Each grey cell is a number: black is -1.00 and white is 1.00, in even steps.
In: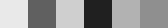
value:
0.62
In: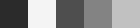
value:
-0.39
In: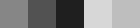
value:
-0.76
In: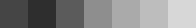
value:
-0.29
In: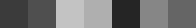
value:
0.53
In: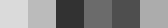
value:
-0.61
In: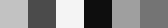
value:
0.91
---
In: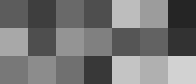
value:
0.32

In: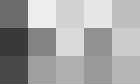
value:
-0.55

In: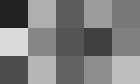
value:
0.71

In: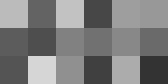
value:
-0.28

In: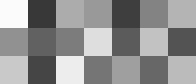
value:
0.14

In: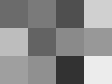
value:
0.48

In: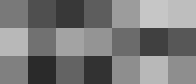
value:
0.44

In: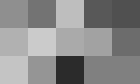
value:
0.39

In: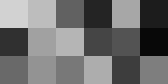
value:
-0.62

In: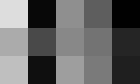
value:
0.34
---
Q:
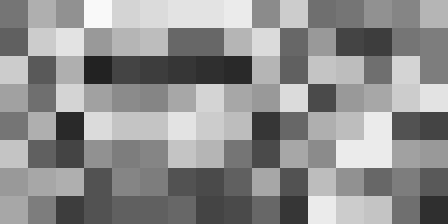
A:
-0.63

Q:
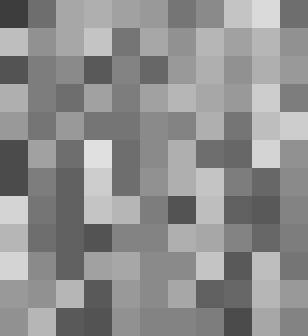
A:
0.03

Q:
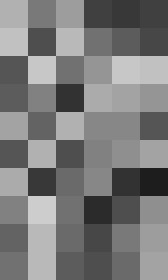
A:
0.28

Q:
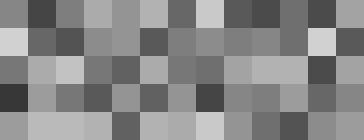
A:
0.22

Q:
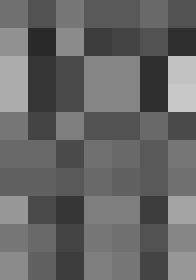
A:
0.19

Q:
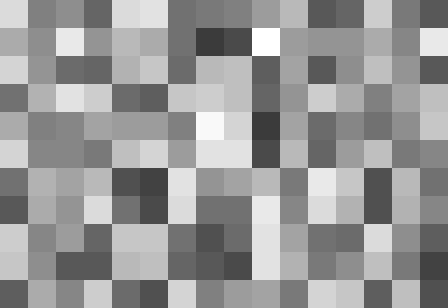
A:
-0.37
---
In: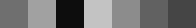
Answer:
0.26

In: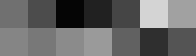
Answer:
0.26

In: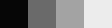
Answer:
0.28

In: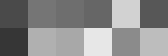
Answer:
0.65

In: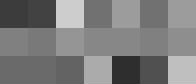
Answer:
0.50

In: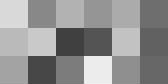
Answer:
0.70

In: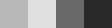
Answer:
0.44

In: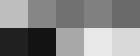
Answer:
0.70

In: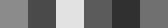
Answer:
0.09

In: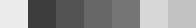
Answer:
0.69
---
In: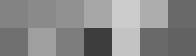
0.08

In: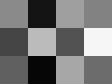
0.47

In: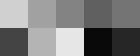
0.26

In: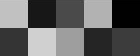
-0.82

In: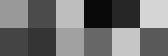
-0.41

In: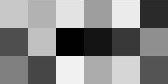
0.51
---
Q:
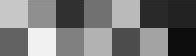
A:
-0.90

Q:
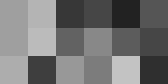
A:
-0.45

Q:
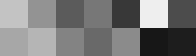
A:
-0.77

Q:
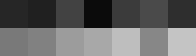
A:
0.54

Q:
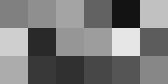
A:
-0.28

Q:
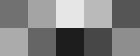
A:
0.11

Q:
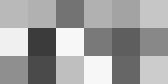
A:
0.07
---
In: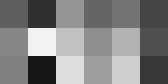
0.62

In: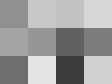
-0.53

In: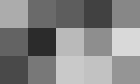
0.52

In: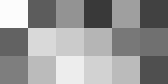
0.47

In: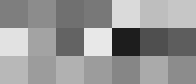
0.33

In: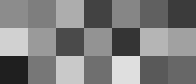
-0.30

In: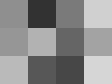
-0.44

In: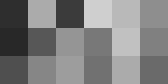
0.34
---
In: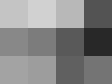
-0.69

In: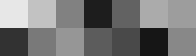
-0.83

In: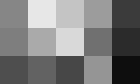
-0.89

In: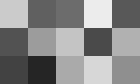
-0.71

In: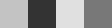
-0.60

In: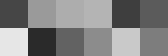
-0.67

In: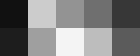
-0.87

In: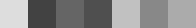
-0.48
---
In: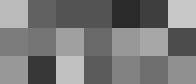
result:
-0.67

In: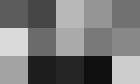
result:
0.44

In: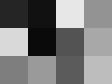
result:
-0.87

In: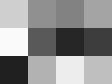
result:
0.13

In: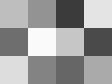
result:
0.15

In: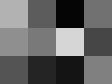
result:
-0.28

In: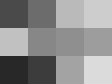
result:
-0.15

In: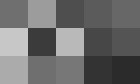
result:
-0.39

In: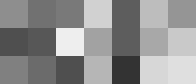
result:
-0.27
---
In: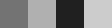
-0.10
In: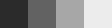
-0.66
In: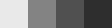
0.83
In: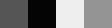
-0.33
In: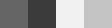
-0.21
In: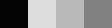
-0.97
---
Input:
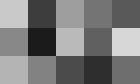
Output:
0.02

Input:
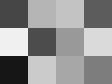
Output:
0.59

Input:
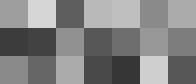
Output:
-0.20

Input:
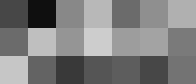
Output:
-0.22

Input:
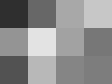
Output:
0.44

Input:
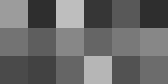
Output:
-0.48

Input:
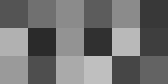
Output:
-0.39
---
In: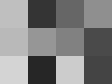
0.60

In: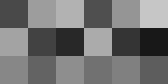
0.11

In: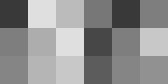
0.57

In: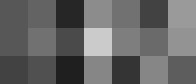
-0.76

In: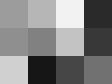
-0.45

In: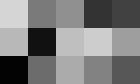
0.34

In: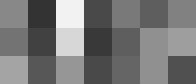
0.18
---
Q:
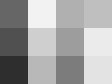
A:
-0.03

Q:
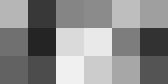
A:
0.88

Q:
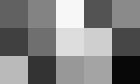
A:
0.19

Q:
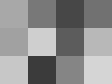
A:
0.04

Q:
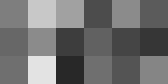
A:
-0.69

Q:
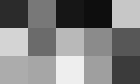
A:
0.87
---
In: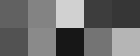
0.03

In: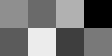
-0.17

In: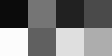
-0.08

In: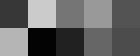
0.59

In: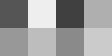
0.87

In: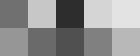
0.56
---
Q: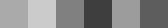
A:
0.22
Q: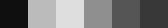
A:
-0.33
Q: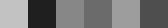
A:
0.23
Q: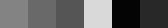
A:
-0.97
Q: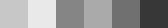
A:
-0.12
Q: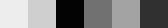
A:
0.28
